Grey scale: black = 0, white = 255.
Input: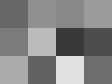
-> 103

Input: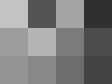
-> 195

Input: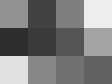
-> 147

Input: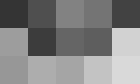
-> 52

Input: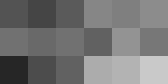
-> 83

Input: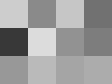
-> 205

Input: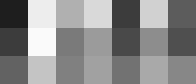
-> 30
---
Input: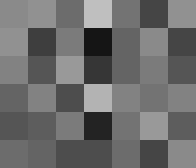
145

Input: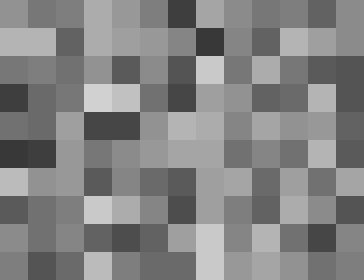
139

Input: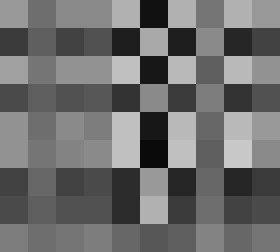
153

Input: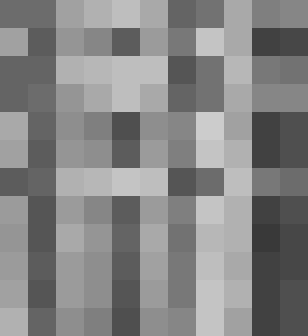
134

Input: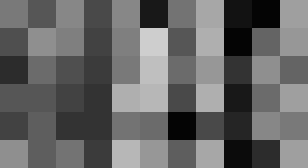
159

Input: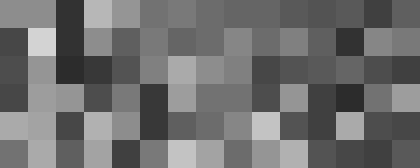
95

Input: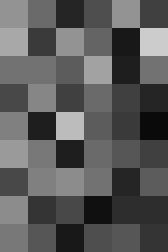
64
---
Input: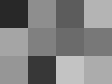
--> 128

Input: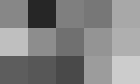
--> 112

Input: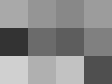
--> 107

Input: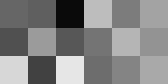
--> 116

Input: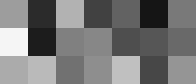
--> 78

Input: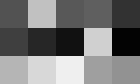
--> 17

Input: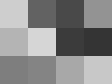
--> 214
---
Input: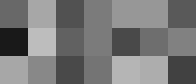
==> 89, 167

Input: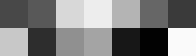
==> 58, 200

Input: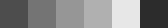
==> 44, 77

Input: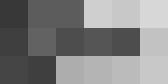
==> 215, 69

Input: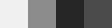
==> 75, 240

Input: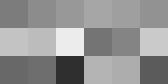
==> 146, 104
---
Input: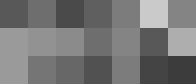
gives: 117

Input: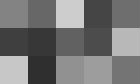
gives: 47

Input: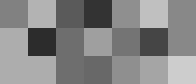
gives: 173

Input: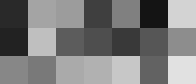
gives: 121

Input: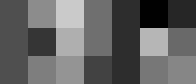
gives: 126

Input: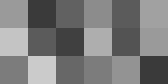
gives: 203

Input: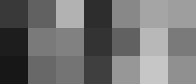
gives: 104

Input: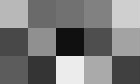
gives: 52

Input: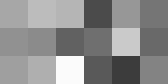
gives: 175
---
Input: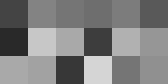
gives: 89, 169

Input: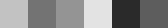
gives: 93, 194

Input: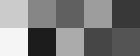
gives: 56, 245

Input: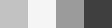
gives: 63, 194

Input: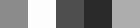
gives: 173, 139

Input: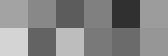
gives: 156, 212

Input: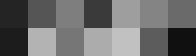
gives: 106, 28

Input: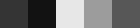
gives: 87, 52
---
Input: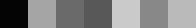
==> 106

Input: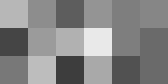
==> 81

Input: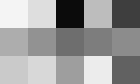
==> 97

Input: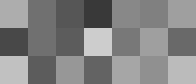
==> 86

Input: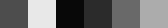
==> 77

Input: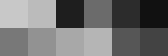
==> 44
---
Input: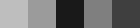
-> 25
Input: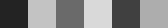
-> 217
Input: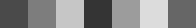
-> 156
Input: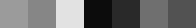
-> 41
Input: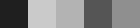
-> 179
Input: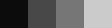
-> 72
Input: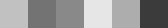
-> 230
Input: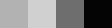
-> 208
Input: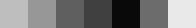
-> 9
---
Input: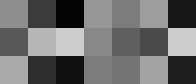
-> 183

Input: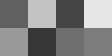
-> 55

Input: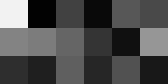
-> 124

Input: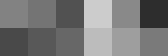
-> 88

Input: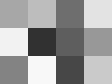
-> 49

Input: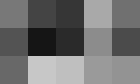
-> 21

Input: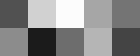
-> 27

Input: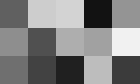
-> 80
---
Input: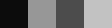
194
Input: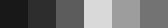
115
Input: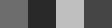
69
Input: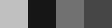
70
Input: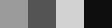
14
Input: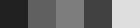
222
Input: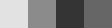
102
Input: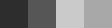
168
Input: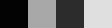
223
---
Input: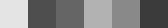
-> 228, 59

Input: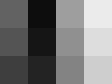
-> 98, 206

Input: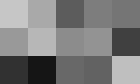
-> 198, 191

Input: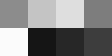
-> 140, 61

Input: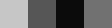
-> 198, 113

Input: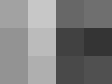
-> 162, 80
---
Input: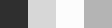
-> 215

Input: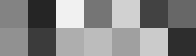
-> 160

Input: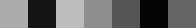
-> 85

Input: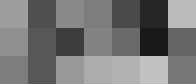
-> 178

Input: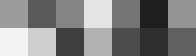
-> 76

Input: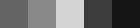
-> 213
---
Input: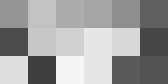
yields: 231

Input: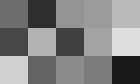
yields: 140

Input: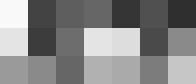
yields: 170

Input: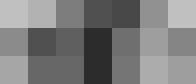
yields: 117

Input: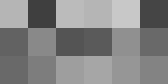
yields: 166

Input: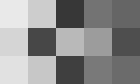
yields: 63
